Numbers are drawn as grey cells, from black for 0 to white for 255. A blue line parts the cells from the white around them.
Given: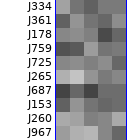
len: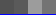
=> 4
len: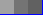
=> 3
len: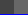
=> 2
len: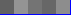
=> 5

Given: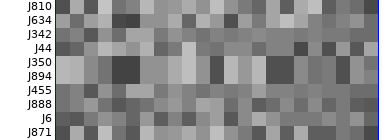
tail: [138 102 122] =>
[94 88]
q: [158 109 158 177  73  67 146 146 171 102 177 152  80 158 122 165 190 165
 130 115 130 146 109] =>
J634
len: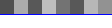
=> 8
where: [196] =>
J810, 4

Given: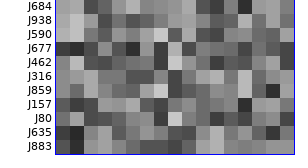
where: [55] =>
J635, 16
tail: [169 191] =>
[154  76 113  83  99 126 154 161 133  91  99 177 113 161 113]

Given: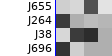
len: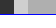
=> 4
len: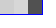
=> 3
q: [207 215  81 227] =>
J655
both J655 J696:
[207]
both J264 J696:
[175]
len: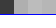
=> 4
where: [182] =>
J264, 4

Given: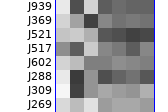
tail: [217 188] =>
[225 156 168 168 156]
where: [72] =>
J521, 7
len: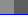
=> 2
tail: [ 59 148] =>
[ 79 100 114  87]

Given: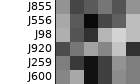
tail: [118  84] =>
[147]
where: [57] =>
J259, 2
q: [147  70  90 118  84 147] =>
J855
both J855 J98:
[84]
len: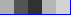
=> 5
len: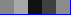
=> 5

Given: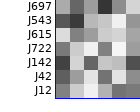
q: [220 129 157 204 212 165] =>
J615
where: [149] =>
J543, 6
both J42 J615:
[157]
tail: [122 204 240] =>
[129 246 157]
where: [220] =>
J615, 1
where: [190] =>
J142, 5

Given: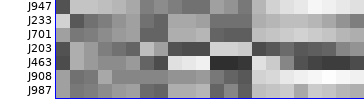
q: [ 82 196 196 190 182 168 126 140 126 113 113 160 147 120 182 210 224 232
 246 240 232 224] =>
J947
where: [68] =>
J463, 19
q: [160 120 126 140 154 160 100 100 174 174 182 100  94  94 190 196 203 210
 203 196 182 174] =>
J701
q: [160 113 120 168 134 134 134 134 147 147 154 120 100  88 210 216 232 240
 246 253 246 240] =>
J908
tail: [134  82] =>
[68 61 61 76]
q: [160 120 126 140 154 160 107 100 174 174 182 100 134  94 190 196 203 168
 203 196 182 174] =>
J987

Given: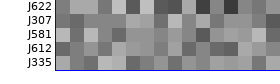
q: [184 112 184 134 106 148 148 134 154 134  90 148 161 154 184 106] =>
J581
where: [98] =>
J612, 13
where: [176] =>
J335, 5
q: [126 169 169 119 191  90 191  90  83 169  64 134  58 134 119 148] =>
J622

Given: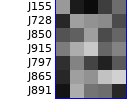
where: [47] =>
J797, 1
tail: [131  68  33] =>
[89]

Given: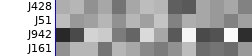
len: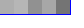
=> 5
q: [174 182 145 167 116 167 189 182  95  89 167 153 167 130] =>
J428
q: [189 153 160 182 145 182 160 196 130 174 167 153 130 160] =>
J51
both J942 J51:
[167]
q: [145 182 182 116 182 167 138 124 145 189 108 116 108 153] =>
J161

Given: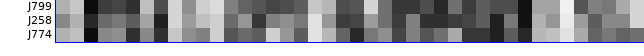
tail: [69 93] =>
[ 32 120  18 177 150 234 156  93 136 136 213]
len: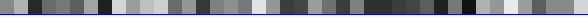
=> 42
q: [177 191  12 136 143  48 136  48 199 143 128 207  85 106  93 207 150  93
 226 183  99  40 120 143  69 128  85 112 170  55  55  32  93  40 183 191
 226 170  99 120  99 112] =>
J774

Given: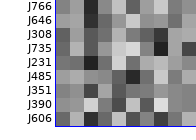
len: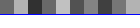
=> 10
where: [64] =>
J606, 8

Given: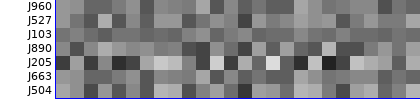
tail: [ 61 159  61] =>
[136  47  68 166 200 187 129  68 206  61 173 102 220  94  47 193  34  68
 193 173 159  94 173]
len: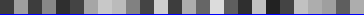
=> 26
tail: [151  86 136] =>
[ 86 181 173  80 129 159 109  55 159 151 109 181 173 123  74 159 173 102
 129 181]
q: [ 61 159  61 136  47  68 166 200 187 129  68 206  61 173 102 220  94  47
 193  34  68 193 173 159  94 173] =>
J205

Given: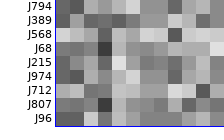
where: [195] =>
J712, 5
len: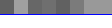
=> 8
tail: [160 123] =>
[131 111 153 189 131]

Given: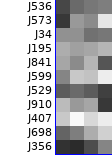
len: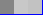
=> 3
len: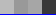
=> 4
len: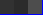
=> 3

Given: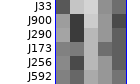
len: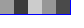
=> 5
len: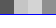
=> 4
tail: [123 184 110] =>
[95]
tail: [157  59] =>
[204 151  74]
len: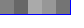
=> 5
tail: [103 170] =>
[151 116]

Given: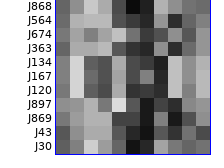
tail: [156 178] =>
[178  67  67  25 128  25  81 143]
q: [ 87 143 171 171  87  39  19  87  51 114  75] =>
J43
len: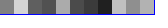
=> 11
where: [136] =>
J897, 10

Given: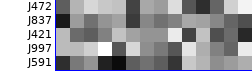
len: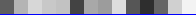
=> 14
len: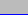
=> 2
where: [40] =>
J421, 14

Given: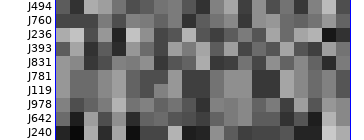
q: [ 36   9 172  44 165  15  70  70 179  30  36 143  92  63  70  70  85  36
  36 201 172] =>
J240
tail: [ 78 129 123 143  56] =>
[ 85  99 172  56  63 115  70 143  99 136  99  44 123]
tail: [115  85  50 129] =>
[123 136  99 123  63 158  85 151 136]

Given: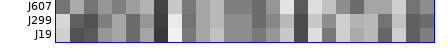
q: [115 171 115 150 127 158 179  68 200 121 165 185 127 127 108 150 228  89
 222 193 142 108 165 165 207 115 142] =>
J607
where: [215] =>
J299, 1
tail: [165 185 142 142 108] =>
[135 185  76 200 142 207 179 185 115 193  96 108]
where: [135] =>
J299, 16
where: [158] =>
J607, 6
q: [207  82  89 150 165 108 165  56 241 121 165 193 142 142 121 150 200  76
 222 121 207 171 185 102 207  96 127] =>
J19

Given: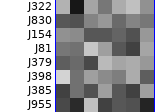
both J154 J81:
[87]
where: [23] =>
J322, 2
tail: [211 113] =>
[159 139 126 172  94]
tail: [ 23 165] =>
[119 172 192 145]
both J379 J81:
[165]
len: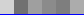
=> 6

